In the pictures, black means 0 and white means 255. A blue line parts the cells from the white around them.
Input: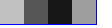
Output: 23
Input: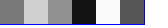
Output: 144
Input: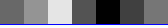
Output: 228
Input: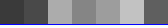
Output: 171
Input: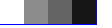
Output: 99
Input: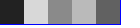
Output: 138
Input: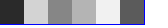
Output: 134
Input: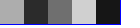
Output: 111
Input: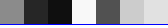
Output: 15
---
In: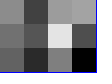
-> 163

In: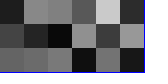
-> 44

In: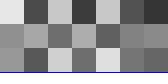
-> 53

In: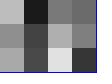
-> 107

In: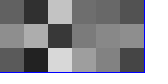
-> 82

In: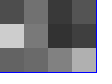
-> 84

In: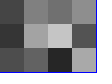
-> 142

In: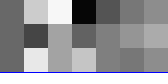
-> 141

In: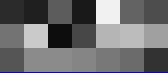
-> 77

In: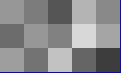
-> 137
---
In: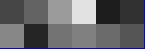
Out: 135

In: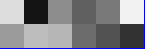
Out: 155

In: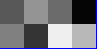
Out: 128

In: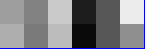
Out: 174

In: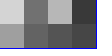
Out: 159

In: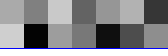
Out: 207

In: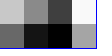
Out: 104

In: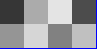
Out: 149
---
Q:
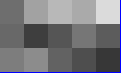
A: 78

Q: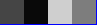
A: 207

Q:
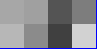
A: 64

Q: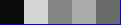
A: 170

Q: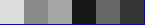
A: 102

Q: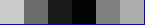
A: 129

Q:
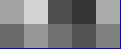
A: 84
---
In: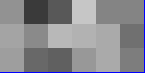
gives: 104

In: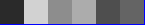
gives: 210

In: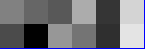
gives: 1

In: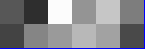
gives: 133

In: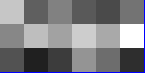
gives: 32

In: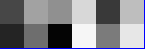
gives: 110

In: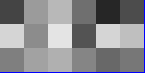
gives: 162

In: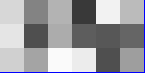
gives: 164
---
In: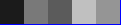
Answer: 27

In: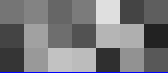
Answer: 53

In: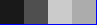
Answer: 25

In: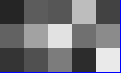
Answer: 52

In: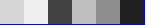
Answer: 214

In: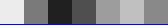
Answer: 236
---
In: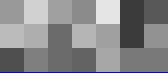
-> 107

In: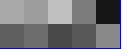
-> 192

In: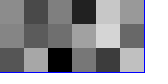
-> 111

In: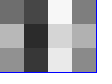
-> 213

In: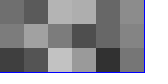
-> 124

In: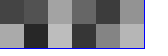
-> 163
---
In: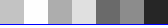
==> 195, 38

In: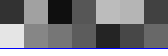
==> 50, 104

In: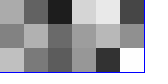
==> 171, 254

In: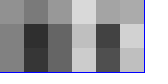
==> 145, 191

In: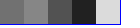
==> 113, 219

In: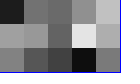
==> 28, 122

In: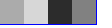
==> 171, 129

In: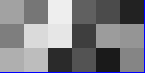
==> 162, 133

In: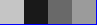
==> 197, 155
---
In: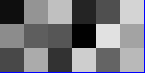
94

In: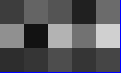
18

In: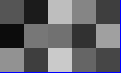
119

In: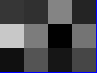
124

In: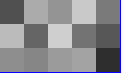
101

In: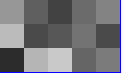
74

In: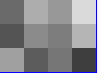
139
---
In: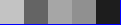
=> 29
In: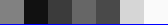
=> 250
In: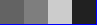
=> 33
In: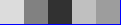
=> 157
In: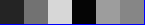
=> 134
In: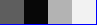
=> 242
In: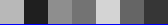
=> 54
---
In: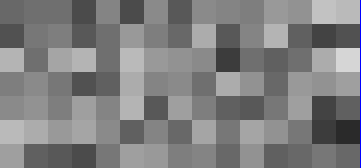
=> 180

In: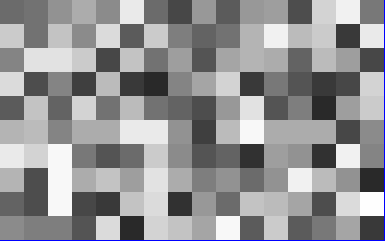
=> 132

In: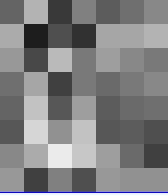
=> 152

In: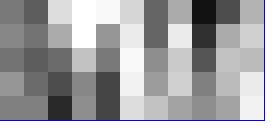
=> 115

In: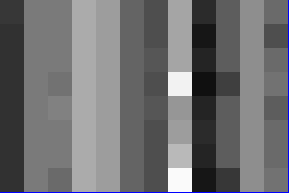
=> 49

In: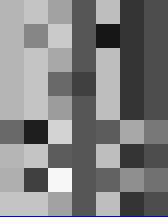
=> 182
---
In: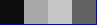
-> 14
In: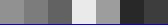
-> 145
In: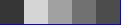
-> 54
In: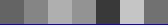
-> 100
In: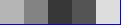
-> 181
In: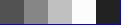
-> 82
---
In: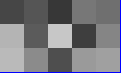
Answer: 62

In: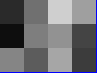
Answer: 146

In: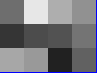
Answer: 82

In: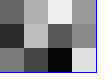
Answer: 88

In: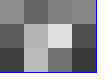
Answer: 224

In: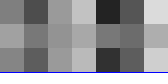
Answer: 108
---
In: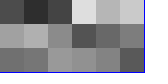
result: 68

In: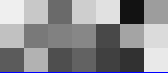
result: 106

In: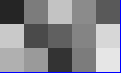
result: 195

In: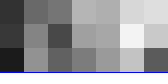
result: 117

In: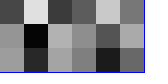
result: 59

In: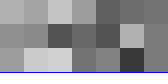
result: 196

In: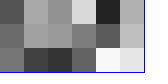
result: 146
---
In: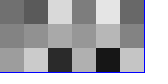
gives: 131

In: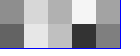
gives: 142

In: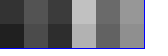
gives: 51

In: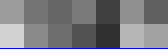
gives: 155

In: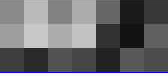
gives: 158

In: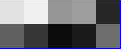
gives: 226
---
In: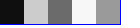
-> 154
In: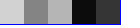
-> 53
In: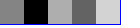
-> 211
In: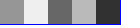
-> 49
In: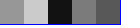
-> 88
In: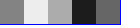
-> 102
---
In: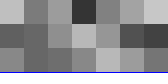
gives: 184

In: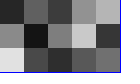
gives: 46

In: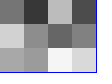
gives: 155

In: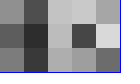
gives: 174

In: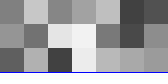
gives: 185

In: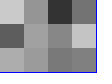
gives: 155

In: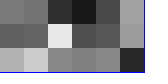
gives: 128

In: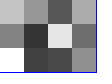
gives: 65

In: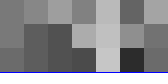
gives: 198
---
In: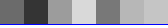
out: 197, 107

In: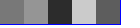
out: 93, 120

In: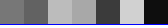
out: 14, 119

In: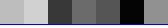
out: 145, 189

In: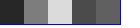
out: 96, 39

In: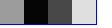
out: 223, 156

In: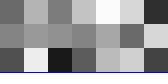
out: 47, 80

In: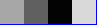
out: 217, 167
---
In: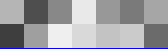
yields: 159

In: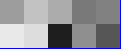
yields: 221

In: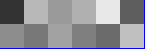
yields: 120

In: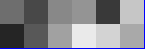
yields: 88

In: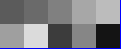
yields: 219

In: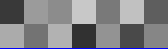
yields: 115

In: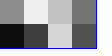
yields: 62

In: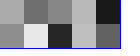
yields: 232

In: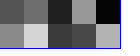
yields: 213
